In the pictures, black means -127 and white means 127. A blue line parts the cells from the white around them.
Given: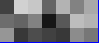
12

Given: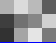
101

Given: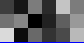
-53

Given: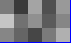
-4

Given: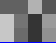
-75

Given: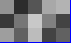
-60

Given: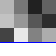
2
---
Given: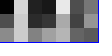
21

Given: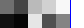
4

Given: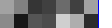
-83

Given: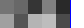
-53

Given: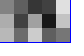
67

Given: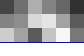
-37

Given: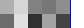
-60

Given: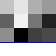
-94

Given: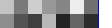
-83
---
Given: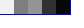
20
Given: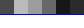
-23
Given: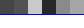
-87
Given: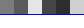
-58
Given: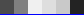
94
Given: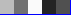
122
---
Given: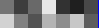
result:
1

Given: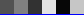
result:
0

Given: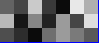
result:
-82

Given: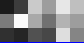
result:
-90

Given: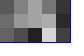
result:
-50

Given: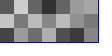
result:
27

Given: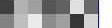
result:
62
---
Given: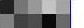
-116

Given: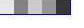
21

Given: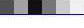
75

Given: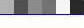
117

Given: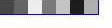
-98

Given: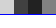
-93

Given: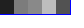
61

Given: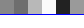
-93
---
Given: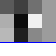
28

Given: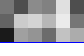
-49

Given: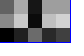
30

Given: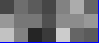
-26

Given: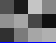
6

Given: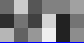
33
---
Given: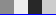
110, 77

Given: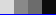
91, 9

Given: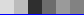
92, 60

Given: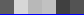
87, 65

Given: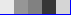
106, 85

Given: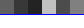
65, 0

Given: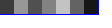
67, 23

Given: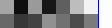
115, 61
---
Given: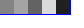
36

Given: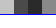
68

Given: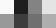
25

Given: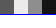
-38

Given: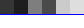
-1

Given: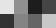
-77

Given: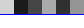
-57

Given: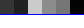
75

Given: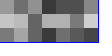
-69
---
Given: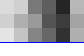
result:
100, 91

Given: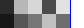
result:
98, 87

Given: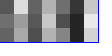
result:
105, 93

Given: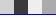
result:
110, 82

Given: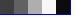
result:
119, 46

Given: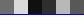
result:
90, 56

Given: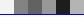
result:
115, 52

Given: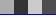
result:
75, 44

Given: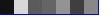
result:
88, 19

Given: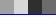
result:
87, 32
